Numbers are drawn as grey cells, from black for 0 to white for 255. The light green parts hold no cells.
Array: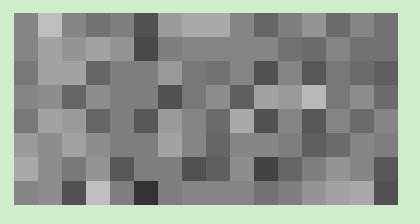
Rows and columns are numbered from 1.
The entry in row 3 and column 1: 120
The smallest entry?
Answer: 51
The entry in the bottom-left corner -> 133
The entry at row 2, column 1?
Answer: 133
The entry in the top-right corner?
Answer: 114
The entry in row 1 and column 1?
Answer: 133
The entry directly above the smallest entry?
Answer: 126
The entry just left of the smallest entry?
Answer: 126
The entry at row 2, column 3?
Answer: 148
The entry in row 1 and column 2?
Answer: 190
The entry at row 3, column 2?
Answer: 162
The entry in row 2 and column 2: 162
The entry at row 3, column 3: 162
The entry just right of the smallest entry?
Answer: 126
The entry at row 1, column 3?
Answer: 133
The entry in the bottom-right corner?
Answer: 81
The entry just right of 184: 120

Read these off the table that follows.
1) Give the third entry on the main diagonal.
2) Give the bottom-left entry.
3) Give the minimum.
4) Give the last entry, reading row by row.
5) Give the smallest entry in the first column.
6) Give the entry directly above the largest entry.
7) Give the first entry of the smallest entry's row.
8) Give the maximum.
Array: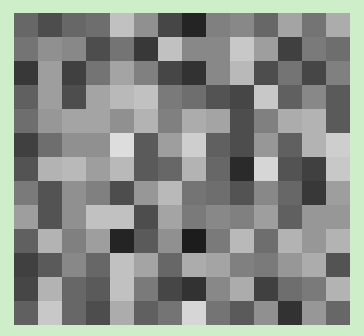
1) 64
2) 96
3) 28
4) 103
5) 56
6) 144
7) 96
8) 221

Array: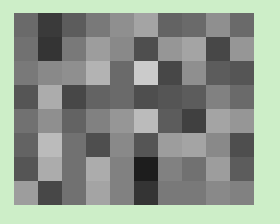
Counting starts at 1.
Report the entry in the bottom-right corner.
129
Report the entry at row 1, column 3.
92
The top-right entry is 106
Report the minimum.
29
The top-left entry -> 106
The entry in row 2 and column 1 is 113
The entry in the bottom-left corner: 157
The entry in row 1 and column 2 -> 58
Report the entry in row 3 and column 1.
121
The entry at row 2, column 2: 52
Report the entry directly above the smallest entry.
85
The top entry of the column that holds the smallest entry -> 164
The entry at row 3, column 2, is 137

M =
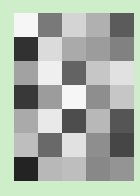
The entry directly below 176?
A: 156
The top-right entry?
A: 91
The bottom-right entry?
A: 148
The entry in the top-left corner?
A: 246
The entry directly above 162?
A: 49
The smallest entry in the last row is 35
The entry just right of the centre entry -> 142
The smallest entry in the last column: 70
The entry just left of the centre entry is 156
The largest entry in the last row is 190

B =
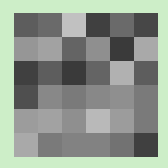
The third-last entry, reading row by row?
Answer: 130
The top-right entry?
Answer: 71
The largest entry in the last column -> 169
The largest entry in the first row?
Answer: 193
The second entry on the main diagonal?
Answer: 162
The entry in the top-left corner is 93
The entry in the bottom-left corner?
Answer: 169
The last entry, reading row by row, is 64
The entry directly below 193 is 100
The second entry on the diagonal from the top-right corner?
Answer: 58
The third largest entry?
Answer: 177

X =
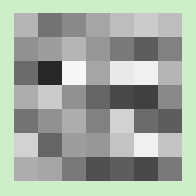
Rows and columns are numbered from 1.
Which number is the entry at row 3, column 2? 39
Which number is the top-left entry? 181
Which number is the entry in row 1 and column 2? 115
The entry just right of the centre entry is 72
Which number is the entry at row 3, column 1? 107
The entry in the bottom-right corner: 121
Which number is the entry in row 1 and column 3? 137
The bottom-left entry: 173
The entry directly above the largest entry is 181
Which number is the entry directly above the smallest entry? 157
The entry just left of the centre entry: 145
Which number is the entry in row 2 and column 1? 145
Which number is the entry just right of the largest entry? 165

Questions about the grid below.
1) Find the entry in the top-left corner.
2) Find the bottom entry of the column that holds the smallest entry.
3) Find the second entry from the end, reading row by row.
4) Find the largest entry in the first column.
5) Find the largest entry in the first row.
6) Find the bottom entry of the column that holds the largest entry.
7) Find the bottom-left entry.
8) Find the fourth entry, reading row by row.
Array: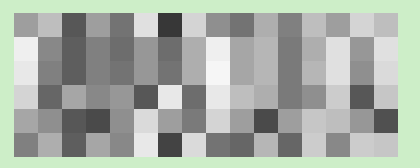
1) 158
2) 67
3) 204
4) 239
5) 224
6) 115
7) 128
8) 158

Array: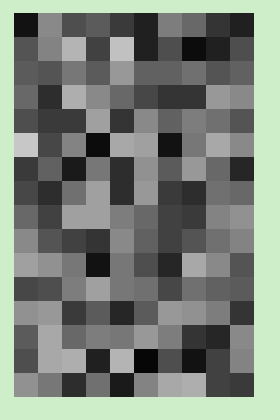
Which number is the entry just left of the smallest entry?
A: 180
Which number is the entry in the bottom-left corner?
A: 145
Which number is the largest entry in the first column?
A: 199
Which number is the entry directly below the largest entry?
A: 58
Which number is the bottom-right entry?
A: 58
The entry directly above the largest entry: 78
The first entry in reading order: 18
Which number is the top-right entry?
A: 32
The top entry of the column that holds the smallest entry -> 32
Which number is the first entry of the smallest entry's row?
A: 78
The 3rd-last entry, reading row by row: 174
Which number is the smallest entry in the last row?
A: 26
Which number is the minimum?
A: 6
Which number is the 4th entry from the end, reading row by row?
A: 168
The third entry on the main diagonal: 119
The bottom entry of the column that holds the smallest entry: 131
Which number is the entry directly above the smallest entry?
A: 152
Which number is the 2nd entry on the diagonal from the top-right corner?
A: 32
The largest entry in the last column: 145
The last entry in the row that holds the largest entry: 137
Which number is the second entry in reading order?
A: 137
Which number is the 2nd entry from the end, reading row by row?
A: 65
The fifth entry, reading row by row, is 58
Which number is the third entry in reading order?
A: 78

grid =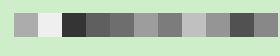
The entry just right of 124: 192
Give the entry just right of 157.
124
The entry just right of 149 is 81

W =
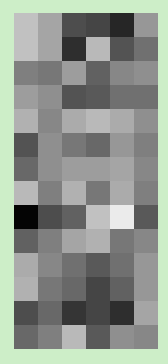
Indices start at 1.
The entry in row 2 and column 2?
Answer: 165
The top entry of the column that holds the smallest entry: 193
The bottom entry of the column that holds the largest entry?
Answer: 143
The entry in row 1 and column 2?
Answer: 165
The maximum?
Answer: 235
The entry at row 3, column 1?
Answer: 127
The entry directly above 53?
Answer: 104
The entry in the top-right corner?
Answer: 151
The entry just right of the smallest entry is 77
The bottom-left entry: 104
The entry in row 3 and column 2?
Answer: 119
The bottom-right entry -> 135
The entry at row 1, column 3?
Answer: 77
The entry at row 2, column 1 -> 193
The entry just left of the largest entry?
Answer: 193
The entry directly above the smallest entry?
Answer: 185
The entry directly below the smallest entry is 97
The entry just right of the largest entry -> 89
